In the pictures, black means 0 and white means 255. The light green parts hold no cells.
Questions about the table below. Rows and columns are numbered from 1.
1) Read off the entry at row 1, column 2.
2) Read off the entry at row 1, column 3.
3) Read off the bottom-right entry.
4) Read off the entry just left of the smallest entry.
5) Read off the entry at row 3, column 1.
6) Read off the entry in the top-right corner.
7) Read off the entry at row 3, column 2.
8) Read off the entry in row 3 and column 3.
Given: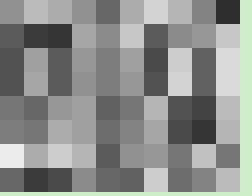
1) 186
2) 172
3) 186
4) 131
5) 82
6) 46
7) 159
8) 90

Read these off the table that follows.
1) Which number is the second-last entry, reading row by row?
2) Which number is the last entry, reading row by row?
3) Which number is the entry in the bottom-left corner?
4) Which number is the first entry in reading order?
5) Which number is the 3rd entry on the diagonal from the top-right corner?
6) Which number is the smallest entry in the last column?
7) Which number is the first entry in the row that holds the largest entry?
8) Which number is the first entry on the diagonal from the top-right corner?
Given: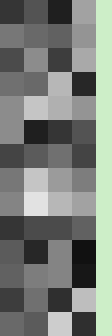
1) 205
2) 47
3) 105
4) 53
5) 140
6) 17
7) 132
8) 162

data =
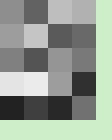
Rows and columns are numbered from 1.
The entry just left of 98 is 142
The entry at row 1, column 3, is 190
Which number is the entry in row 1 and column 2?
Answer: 98
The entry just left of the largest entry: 228
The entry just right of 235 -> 157
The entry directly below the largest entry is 63

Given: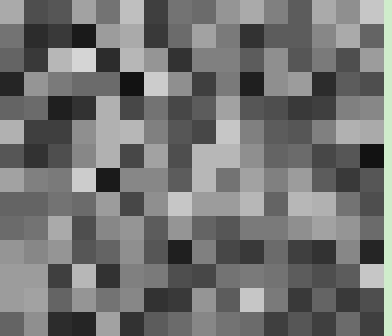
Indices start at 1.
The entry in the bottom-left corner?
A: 100
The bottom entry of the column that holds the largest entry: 37
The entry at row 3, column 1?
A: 100
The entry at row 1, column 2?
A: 78
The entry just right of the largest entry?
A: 43
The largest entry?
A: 213
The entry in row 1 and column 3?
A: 85
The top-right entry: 198
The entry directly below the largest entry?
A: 107
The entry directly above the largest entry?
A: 25
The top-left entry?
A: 170
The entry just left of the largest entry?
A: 184
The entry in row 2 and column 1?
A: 115
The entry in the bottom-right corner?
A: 63

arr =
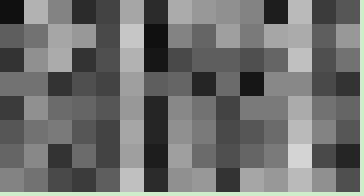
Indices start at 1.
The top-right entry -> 86
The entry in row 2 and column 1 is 94
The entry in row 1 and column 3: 130
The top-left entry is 16
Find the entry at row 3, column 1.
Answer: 51
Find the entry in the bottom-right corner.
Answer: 79
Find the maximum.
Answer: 212
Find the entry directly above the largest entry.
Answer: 185
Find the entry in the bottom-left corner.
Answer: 130
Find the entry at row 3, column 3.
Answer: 171
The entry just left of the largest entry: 122
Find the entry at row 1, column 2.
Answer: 178
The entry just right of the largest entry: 73

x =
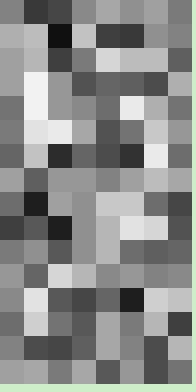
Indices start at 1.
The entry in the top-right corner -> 122
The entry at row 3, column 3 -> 63
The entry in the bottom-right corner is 115
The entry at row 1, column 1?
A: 130
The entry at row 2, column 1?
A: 175
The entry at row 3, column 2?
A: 182
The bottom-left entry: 159
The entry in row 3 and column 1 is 159
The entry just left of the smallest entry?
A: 188
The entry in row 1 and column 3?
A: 70
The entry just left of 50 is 76
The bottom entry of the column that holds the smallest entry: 122
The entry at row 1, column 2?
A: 57

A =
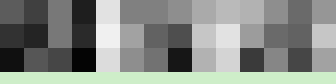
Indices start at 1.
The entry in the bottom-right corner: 162
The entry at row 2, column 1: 51
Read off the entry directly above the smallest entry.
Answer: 43
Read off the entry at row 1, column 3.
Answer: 121
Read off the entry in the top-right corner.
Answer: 150
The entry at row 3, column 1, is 17
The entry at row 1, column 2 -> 64
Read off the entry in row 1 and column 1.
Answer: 93
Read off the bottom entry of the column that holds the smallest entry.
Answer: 4
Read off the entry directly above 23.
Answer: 79
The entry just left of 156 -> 226
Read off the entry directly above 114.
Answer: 99
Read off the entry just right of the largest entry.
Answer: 162
